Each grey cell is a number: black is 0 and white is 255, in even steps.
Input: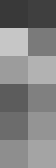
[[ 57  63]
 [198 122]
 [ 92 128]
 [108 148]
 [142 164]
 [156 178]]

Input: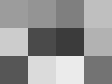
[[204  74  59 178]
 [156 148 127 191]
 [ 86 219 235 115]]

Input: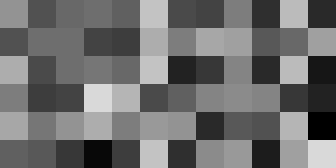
[[125  61  67 217 181  74  96 132 139 132  55  34]
 [173  74 110 118 104 195  34  55 132  41 187  22]
 [147  81 104 110  96 195  74  67 125  47 187  41]
 [ 96  88  55   8  61 195  47 139 153  28 160 217]
 [ 81 110 110  67  61 173 125 167 160  88 104 160]
 [167 118 147 173 125 153 147  41  88  81 181   0]]

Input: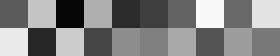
[[233  38 205  70 141 128 169  84 156 120]
 [ 91 197   6 175  44  63  99 249 105 227]]

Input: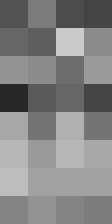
[[ 39  89 102  68]
 [102  95 203 139]
 [168 116 176 116]
 [ 83 124  76  68]
 [147 139 109 154]
 [132 147 132 124]
 [183 154 183 168]
 [189 161 161 161]]

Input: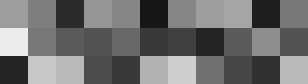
[[236 120  91  83 104  57  64  37  91 142  83]
 [157 126  43 149 134  23 134 157 165  30 120]
 [ 37 199 185  76  57 178 206 112  70  49 185]]

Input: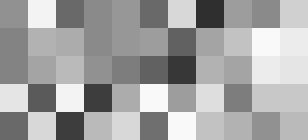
[[229  90 243  61 172 249 157 222 125 200 200]
 [131 164 186 145 125  97  55 178 164 236 229]
 [131 178 172 138 151 157  97 164 194 249 236]
 [105 216  61 186 216 111 249 194 178 145 186]
 [145 243 105 138 151 105 216  47 157 138 208]]
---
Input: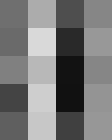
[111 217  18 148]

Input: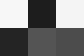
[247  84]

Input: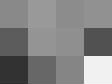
[137 148 133]

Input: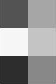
[ 83 196]

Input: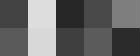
[ 67 216]

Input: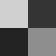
[208 142]

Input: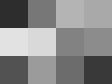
[ 45 217 108]

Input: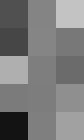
[ 80 133 107]
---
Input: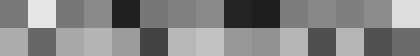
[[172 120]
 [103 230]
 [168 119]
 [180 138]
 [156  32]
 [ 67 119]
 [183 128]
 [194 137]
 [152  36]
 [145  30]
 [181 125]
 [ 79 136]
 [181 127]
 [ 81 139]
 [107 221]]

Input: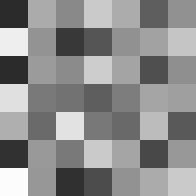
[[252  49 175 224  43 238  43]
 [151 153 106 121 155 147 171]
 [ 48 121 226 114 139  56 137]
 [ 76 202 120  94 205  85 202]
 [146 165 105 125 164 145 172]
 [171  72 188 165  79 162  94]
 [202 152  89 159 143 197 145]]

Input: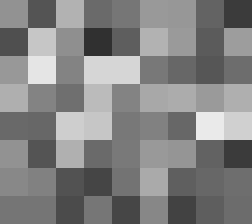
[[117 136 146 105 175 152  79 146]
 [117 129  84 103 131 229 198  84]
 [ 75  82 176 206 111 131 143 178]
 [118  69 106 198 187 214  48 106]
 [ 70 115 121 120 131 214  94 118]
 [135 170 153 129 168 120 178 153]
 [ 66  95 149 103 172 103 154 151]
 [ 94 103  98 234 154  86  91  99]
 [108 110  59 208 175 109 157  59]]

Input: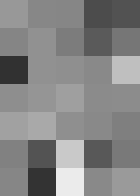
[[134 129 161 142  49 133 152]
 [ 51  83 169 149 145 145 135]
 [235 201 143 159 143 124 134]
 [137  88 137 139 137  90  76]
 [154 121 127 140 191 118  82]]

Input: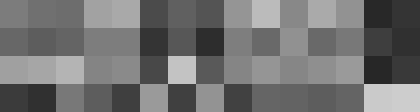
[[ 59 160 103 124]
 [ 48 166  93 112]
 [120 180 100 109]
 [ 93 132 125 162]
 [ 63 138 125 169]
 [154  72  52  75]
 [ 64 195  87  96]
 [147  89  45  84]
 [ 65 133 126 149]
 [101 149 105 187]
 [ 99 134 145 136]
 [ 93 143 105 170]
 [100 154 120 146]
 [202  39  62  40]
 [205  57  48  52]]

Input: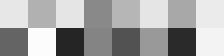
[[100 231]
 [252 177]
 [ 37 229]
 [132 137]
 [ 82 182]
 [153 229]
 [ 42 168]
 [243 235]]

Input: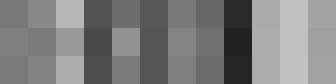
[[122 128 120]
 [131 122 136]
 [172 152 182]
 [ 77  73  82]
 [122 146 109]
 [ 85  85  87]
 [126 132 121]
 [107 113 102]
 [ 38  34  42]
 [171 173 170]
 [194 192 193]
 [162 159 164]]

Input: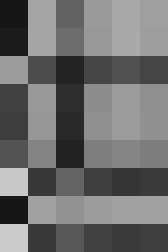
[[203  23 200  83  61  64 156  28  23]
 [ 56 161  55 132 151 152  76 166 165]
 [ 87 146 100  34  40  45  35 108  98]
 [ 64 156  63 126 143 141  70 152 154]
 [ 58 160  53 133 155 155  81 169 169]
 [ 63 161  58 125 145 143  69 157 159]]

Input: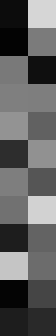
[[ 29   4 197  29 113 126  45 147 127 121   3  12]
 [ 41  69 108  99 210  85 145  97 126  15 123 214]]
